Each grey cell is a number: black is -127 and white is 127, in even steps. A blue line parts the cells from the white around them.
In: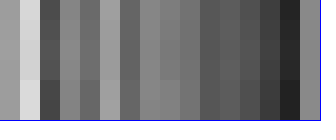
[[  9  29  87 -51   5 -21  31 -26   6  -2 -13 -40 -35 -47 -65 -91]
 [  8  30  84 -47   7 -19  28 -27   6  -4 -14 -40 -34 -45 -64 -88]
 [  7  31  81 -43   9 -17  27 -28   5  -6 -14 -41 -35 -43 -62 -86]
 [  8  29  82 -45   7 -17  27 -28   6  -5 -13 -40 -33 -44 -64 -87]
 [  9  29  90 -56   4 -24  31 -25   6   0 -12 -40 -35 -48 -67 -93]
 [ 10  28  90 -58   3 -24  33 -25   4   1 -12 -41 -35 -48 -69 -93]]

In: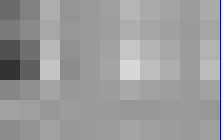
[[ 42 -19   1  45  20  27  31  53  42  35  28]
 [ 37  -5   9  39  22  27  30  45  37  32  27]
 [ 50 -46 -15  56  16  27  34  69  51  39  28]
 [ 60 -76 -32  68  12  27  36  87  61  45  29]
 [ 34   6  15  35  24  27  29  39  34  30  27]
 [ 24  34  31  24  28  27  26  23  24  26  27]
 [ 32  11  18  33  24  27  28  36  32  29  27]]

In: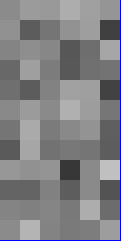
[[ 21  11  27  25  45  32]
 [-63  17 -35 -10  18  30]
 [ 38   4  14   7 -40 -17]
 [-12 -23  31  -3 -39 -15]
 [-61 -16 -35   2  33  31]
 [ -9   9  27  10  48  29]
 [-32 -10  42  -4   9  19]
 [-34 -37  38 -13  -7 -10]
 [ 64  23  17  20 -72  10]
 [-44 -27 -27   1 -34  10]
 [-19   4   0   5  -6  45]
 [ 29  11  52   3  -5  -2]]

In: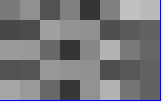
[[ 58  -5  16 -45   1 -75   0  65]
 [-29 -55 -51  31  19  16 -48 -36]
 [-24  26  24 -22 -74   8  49  -5]
 [-30 -45 -42  24  19  16 -49 -39]
 [-30  38  25 -23 -73  18  50 -11]]

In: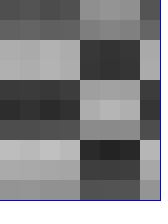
[[-43 -48 -44 -51 -47  15  20  16]
 [-26 -30 -27 -32 -30  -1   4   0]
 [ 41  45  42  50  44 -71 -76 -72]
 [ 43  48  45  51  45 -73 -77 -74]
 [-67 -69 -68 -71 -66  31  34  31]
 [-74 -82 -77 -84 -78  45  53  47]
 [-50 -50 -50 -47 -46  11  10  11]
 [ 54  61  57  64  57 -85 -92 -87]
 [ 39  42  41  39  37 -65 -66 -65]
 [ 20  20  21  17  17 -46 -44 -44]]

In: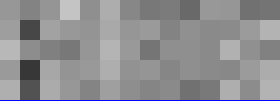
[[-11  23   3  21  68  15  45   7  -7  -4 -22  24  22 -14]
 [ 51  30 -56  34  24  20  41  22  26   3  16  10  11  27]
 [  1  56  13   0  -7  22  52  25 -10  15  15  10  49  16]
 [ 44  26 -72  39  20  25  46  18  21   6  15  10   8  27]
 [ 51  47 -45  43  23   4  31  14   5  10 -14  -6  46  12]]

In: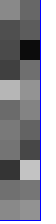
[[ -24    9]
 [ -35  -48]
 [-115  -53]
 [ -16  -63]
 [  19   54]
 [   3  -20]
 [ -28   -6]
 [ -56  -11]
 [  67  -75]
 [  -9  -15]
 [  18    9]]

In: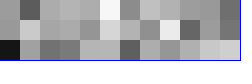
[[ -16   28  -35   44   52   45  119   12   64   50   29   25]
 [ -10   25   74   38   43   21   86   51   16  107  -25   28]
 [  79 -106   33  -13   -5   53   54  -32   45   22   48   72]]
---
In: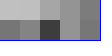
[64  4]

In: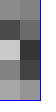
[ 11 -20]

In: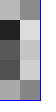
[56 92]

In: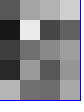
[-39 106   8  21]

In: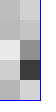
[61 68]

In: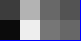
[-67 110]

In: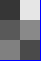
[-73   9]
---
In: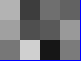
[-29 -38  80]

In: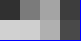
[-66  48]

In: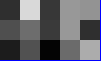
[  19   24 -123]

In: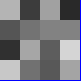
[-86   2  38  72]

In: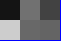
[-61 -23]

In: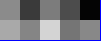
[-123  -10]

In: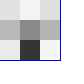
[ 95   9 106]

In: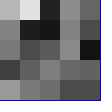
[-26   3 -37 -31  25]
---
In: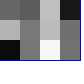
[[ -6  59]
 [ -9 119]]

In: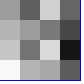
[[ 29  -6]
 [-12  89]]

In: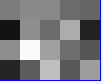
[[ 14 -19]
 [122  32]]

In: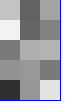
[[-26   2]
 [ 47  51]]

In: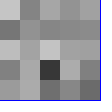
[[18  6]
 [35 67]]

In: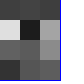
[[-99  36]
 [-36  11]]
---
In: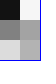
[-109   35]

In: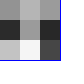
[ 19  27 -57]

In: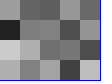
[ 30  -1 -15 -62]

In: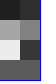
[-96   2]

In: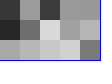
[-72 -17  72]

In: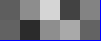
[-33 -84]

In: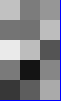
[ 65 -13 -43]

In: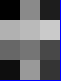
[-126   58  -55]

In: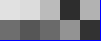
[ 97 -41]
